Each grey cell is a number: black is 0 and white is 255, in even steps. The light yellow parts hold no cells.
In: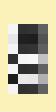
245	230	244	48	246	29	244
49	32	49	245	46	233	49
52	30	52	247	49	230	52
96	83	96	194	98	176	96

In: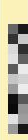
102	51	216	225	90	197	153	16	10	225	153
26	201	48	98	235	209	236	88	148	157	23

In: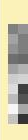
128	162	145	111	162	204	220	187	246	195
147	126	126	105	178	210	63	84	168	52

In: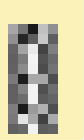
166	144	100	96	98	122	96	97	125	121	97
115	38	163	123	139	28	130	109	26	228	105
25	94	233	243	241	168	242	242	154	167	242
192	200	67	83	76	168	80	92	177	65	94
144	95	127	107	115	78	110	101	79	170	99

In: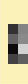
50	98	11	66
132	137	209	95

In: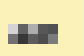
211	113
98	55
174	93
87	77
81	123

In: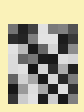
115	45	225	219	218	99	23	53
32	36	185	100	224	209	154	203
66	127	26	119	21	167	221	225
225	227	102	27	213	25	167	29
122	227	212	25	45	215	30	205
129	28	36	221	172	41	224	24
82	57	140	213	32	123	48	127

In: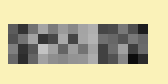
92	81	127	104
51	115	51	44
114	163	86	101
164	52	195	161
123	72	161	142
154	169	100	136
136	68	157	147
164	165	115	149
175	179	163	172
70	112	65	65
75	103	108	82
120	84	161	134
79	121	63	12
29	103	107	43

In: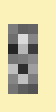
124	110	37	117	190	134	116
96	219	183	123	46	192	93
100	134	60	137	159	125	83
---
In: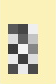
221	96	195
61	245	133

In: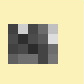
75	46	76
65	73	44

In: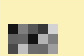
98	101	19
73	191	108

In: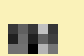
32	108	33
112	113	1

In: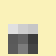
89	100	59
91	124	69

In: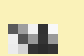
239	84	153
236	211	51

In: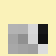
164	144	212
168	163	159

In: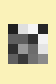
96	94	49
48	153	108
